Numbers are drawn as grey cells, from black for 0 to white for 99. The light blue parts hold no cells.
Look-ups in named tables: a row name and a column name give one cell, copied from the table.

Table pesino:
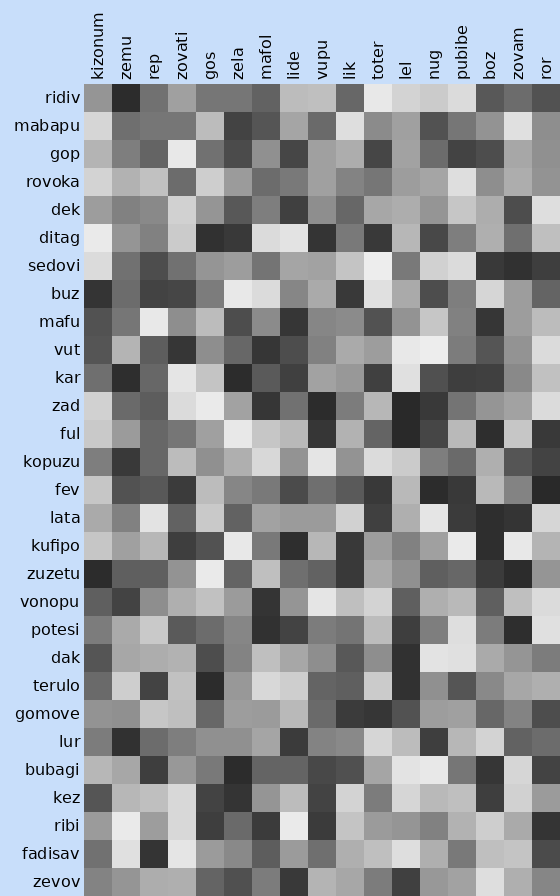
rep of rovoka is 75
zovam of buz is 61
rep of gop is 39
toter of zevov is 48
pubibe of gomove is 62
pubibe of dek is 77
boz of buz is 83
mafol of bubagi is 39
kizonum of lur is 48
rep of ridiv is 44
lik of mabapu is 86
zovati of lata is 38
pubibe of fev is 22
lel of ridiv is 82
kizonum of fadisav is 44
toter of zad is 71

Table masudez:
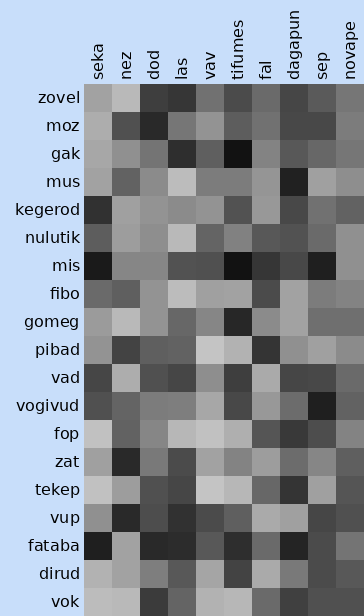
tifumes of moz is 36
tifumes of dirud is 26
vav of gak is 37
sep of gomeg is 43
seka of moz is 67
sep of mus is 62
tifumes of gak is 7
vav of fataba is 34
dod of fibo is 57
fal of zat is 61
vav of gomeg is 52
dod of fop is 52
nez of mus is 38

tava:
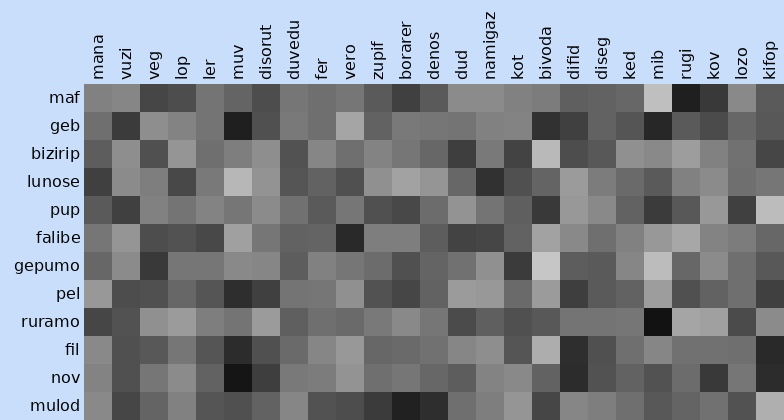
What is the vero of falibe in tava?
16
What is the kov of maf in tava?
22
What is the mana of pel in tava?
59
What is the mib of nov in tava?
32
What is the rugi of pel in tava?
31
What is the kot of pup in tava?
37
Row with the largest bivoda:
gepumo

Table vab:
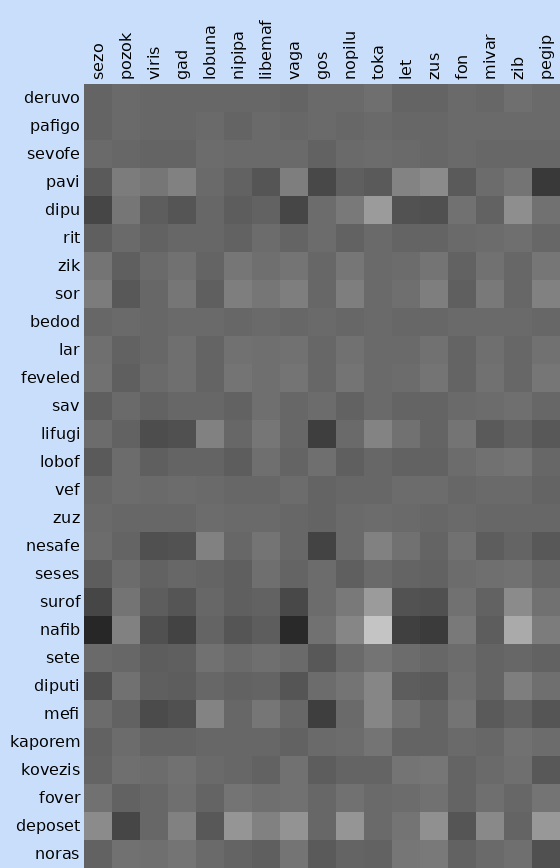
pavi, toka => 35
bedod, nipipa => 40
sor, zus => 49
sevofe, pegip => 40
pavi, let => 51
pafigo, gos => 41
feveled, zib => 40
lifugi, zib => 38
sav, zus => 39
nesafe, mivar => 36
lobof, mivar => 44
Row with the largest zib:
nafib

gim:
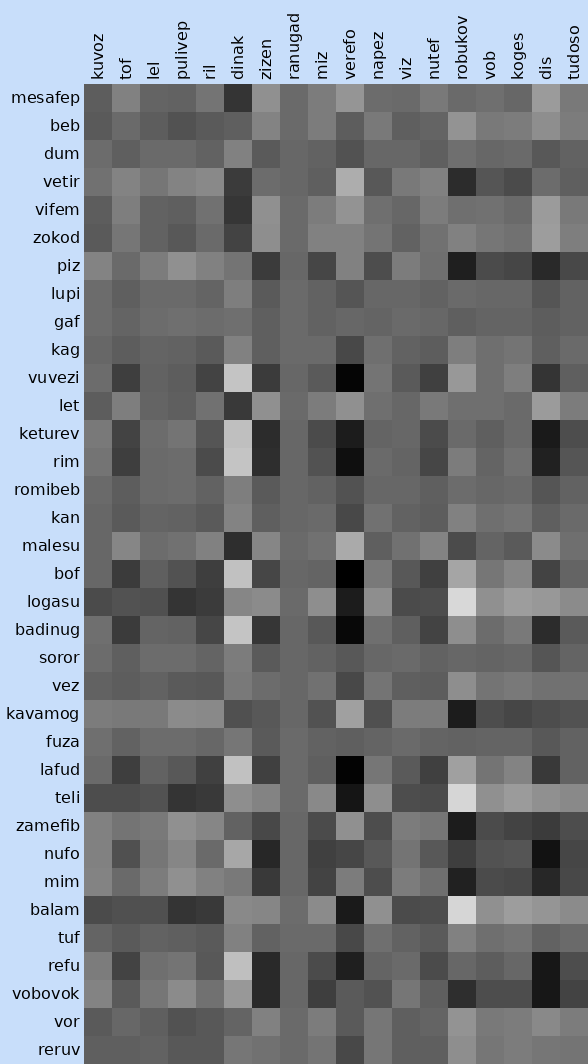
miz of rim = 32
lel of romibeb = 41
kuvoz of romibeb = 41
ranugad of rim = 40
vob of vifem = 44
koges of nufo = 33
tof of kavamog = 47
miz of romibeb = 38
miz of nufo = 25
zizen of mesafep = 56

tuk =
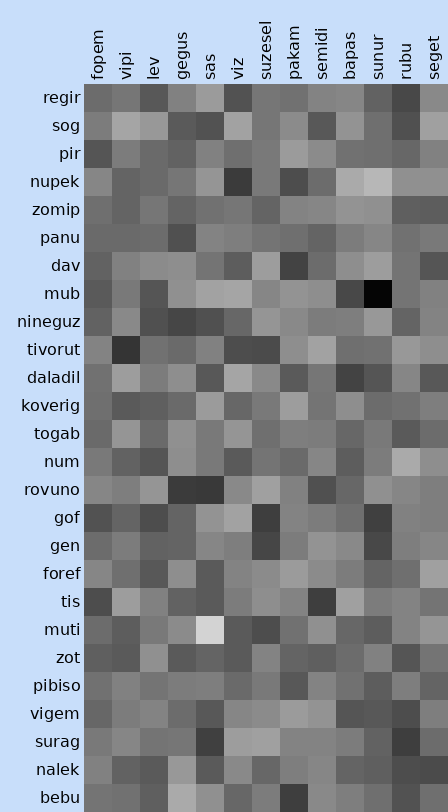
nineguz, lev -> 31
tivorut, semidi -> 63
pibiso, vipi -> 50
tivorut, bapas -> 43
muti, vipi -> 36
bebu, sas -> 56
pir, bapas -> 44
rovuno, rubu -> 52
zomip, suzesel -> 39

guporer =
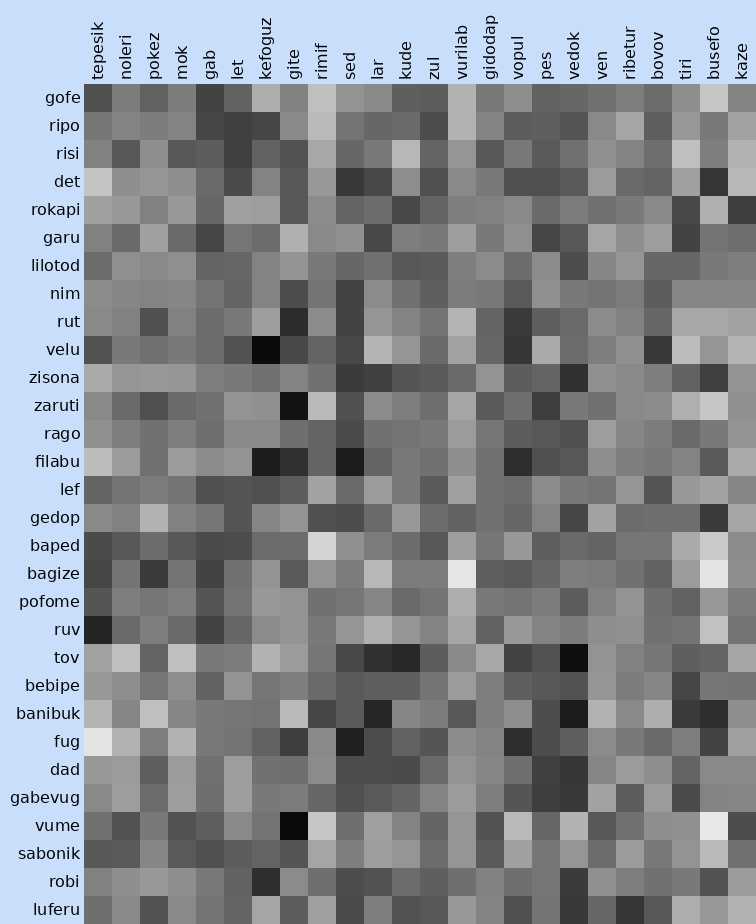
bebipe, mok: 55
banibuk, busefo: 18
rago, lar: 44
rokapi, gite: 34
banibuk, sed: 35
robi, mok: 55
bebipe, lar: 37
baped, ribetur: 46
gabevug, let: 61
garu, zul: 47
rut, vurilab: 70
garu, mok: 41
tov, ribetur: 50

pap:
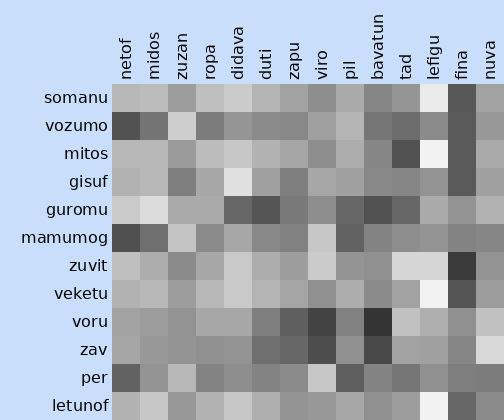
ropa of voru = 65
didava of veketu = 78
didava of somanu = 79
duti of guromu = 33
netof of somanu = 71
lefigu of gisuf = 57
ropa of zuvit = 65
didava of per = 55
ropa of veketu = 71
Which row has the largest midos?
guromu

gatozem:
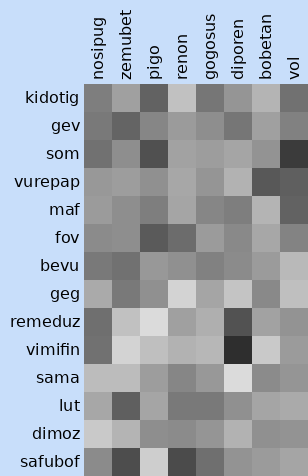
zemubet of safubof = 30
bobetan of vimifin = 78
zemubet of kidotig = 62
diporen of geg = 76
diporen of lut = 56
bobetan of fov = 65
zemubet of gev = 39
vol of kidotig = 44
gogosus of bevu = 50
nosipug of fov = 54
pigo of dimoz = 55
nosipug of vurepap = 59
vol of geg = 74
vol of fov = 51
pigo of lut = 64
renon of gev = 60

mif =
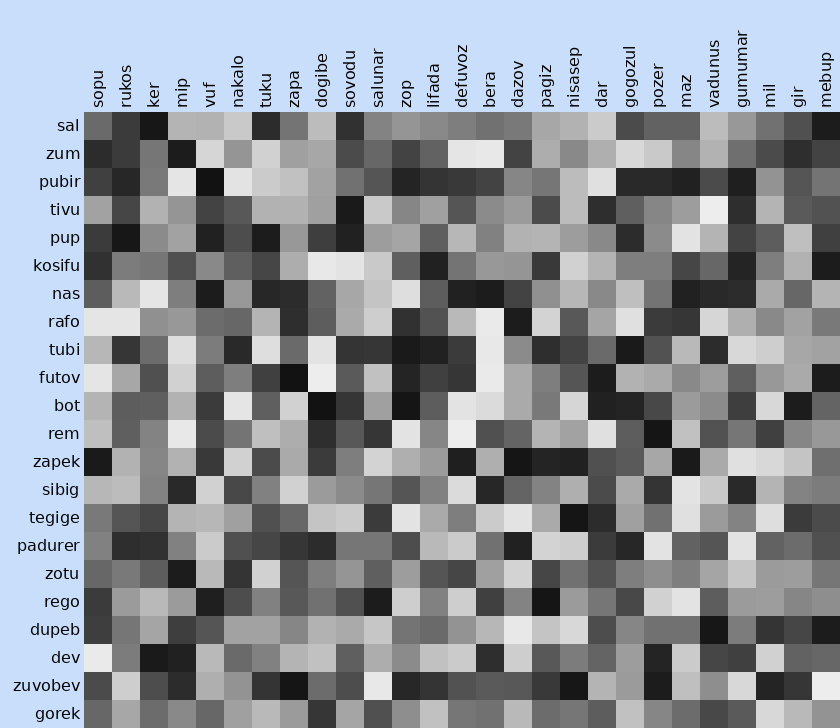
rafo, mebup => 47
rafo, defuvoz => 72
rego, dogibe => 44
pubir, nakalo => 88
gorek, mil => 84
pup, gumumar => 26
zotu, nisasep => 44
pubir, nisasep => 73
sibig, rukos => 73
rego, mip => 60
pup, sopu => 23

